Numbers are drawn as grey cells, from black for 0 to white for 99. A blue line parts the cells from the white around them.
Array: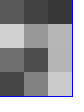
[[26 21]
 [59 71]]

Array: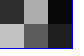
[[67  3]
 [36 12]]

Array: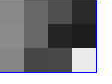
[[40 31]
 [40 14]]

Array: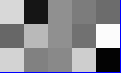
[[ 8 56]
 [72 56]]

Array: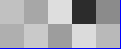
[[65 86]
 [78 61]]

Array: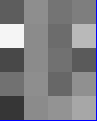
[[55 45]
 [54 42]]
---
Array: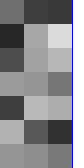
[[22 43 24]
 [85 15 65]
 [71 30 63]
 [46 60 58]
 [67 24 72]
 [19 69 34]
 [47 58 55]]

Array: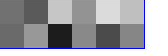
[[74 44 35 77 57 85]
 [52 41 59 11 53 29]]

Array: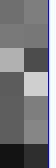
[[49 44]
 [46 47]
 [30 68]
 [80 36]
 [49 37]
 [52 37]
 [18  8]]

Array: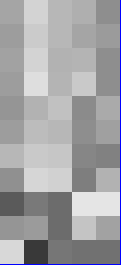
[[55 64 82 71 68]
 [60 61 79 71 64]
 [55 63 82 69 70]
 [55 61 86 70 78]
 [66 58 69 75 54]
 [62 61 73 71 55]
 [50 71 78 77 52]
 [69 56 83 81 49]
 [89 35 47 42 89]
 [63 58 60 42 76]
 [44 84 22 46 44]]

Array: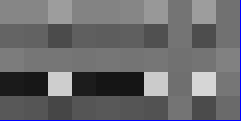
[[44 52 52 61 51 51 52 59 45 61]
 [44 39 38 29 37 36 37 31 45 30]
 [50 48 46 46 45 46 45 46 44 45]
 [46 10  9 80 11  8  8 79 43 83]
 [41 34 33 27 33 34 33 32 45 29]]

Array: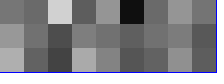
[[45 46 41 81 36 58  6 41 58]
 [34 59 44 30 49 44 37 44 48]
 [36 68 38 26 66 51 33 38 56]]

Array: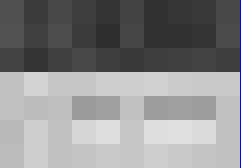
[[28 31 23 28 24 20 26 19 21 22]
 [29 32 25 30 23 18 27 19 19 20]
 [24 26 20 25 28 24 22 24 25 26]
 [78 75 82 77 77 80 80 81 79 78]
 [75 75 73 74 60 62 75 61 62 61]
 [75 72 80 75 83 86 77 86 87 85]
 [75 73 80 75 76 78 77 80 78 76]]

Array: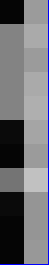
[[60  2]
 [66 51]
 [60 51]
 [66 51]
 [68 51]
 [64  4]
 [60  2]
 [75 45]
 [58  4]
 [58  2]
 [59  2]]
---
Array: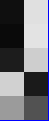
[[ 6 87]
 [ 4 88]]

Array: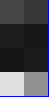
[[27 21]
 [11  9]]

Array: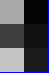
[[66  2]
 [24  7]]

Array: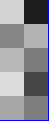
[[82 11]
 [52 69]]

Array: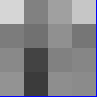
[[83 50]
 [48 44]]

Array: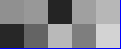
[[56 59]
 [15 39]]

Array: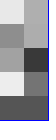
[[90 68]
 [55 67]]

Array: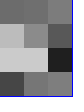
[[42 43]
 [73 54]]

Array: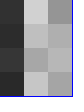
[[19 81]
 [17 74]]
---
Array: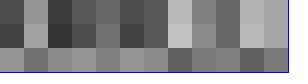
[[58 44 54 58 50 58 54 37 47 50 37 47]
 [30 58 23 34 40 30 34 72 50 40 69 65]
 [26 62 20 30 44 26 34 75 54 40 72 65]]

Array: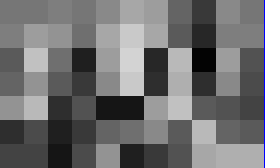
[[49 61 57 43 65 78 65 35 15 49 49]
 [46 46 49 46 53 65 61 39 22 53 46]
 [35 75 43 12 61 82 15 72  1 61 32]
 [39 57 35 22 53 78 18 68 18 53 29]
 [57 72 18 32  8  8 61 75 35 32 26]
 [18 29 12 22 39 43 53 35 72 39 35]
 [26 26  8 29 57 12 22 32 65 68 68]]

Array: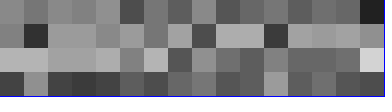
[[70 70 63 63 67 50 70 33 56 43 36 50 40 40 43 82]
 [50 19 60 60 53 60 46 63 30 67 67 23 63 60 63 56]
 [53 46 53 50 56 30 46 36 53 33 40 46 36 43 40 13]
 [26 56 26 23 26 36 30 40 46 33 36 60 36 43 33 30]]

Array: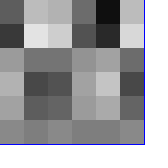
[[22 88 80 32 16 84]
 [36 73 69 42  6 73]
 [53 49 53 49 49 53]
 [60 45 45 57 63 42]
 [63 36 39 60 66 39]
 [69 28 32 63 76 28]]

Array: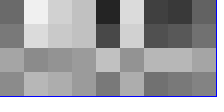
[[41 93 81 75 14 85 25 22 38]
 [47 85 78 75 28 81 31 34 44]
 [54 71 67 60 47 67 44 47 51]
 [64 54 57 60 75 57 71 71 64]]

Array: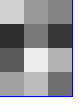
[[35 92 69]
 [81 59 51]
 [63 73 43]
 [18 47 21]]

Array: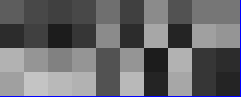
[[62 76 72 69 32 72 14 65 21 14]
 [69 58 50 58 32 58 11 69 21 17]
 [36 28 25 28 43 25 54 32 46 46]
 [17 25 11 21 54 17 65 14 62 58]]
